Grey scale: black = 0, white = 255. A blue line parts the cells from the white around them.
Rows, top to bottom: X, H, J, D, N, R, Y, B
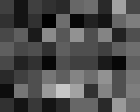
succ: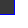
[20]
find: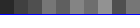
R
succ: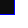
[118]
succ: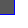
[146]

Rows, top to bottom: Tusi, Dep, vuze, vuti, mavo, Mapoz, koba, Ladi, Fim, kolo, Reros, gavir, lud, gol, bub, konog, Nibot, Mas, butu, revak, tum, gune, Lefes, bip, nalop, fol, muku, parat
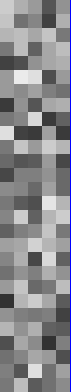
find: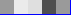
Mapoz
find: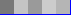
Reros
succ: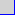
[181]
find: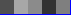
nalop
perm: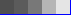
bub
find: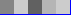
konog

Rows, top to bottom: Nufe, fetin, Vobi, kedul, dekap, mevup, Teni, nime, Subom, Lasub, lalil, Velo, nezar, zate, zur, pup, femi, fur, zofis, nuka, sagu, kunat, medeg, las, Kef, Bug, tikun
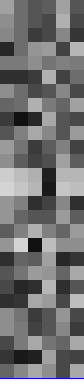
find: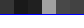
Bug
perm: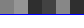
zur
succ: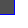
[161]
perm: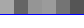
nuka

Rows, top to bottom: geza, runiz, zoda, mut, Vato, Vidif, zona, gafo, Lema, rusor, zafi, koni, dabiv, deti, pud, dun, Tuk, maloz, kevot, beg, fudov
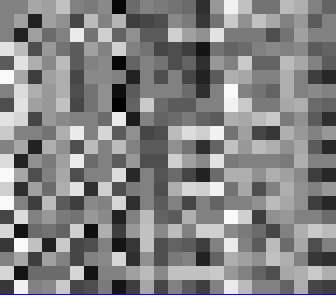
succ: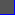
[107]
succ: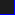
[129]
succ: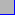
[62]
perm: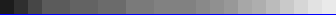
Lema

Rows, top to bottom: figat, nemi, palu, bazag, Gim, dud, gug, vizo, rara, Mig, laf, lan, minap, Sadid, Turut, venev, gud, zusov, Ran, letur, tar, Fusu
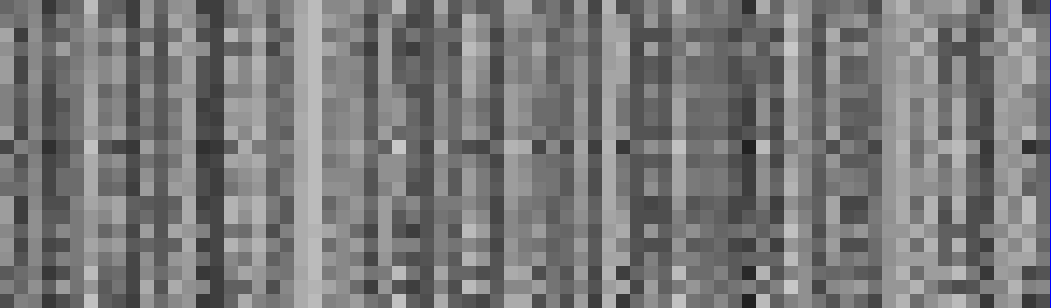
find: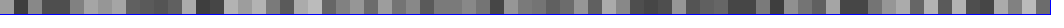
Turut
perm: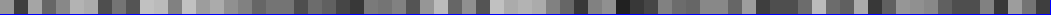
Fusu
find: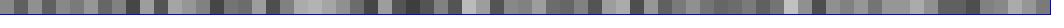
gud

